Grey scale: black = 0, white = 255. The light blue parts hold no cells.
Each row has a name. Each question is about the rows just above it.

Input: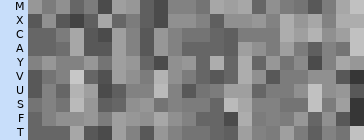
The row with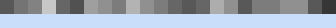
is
V
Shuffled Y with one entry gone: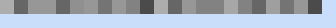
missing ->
[138]
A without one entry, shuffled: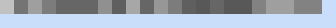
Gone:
[110]
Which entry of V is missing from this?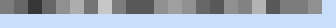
[81]

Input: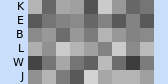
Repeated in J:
[180]
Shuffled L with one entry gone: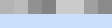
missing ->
[174]
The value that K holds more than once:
[103]
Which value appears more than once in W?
[117]
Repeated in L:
[203]
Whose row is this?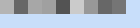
K

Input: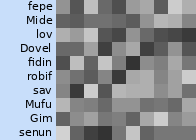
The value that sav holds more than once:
[175]
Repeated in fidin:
[127]

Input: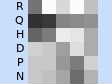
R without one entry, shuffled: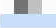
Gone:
[216]
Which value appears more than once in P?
[200]
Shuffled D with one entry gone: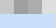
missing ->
[208]
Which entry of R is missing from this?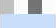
[216]
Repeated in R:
[251]

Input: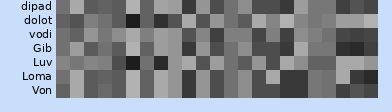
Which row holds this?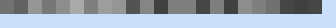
vodi
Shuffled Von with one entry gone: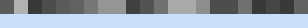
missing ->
[105]
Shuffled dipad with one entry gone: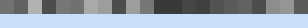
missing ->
[163]
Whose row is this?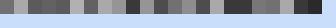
Loma
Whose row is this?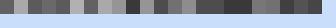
Von

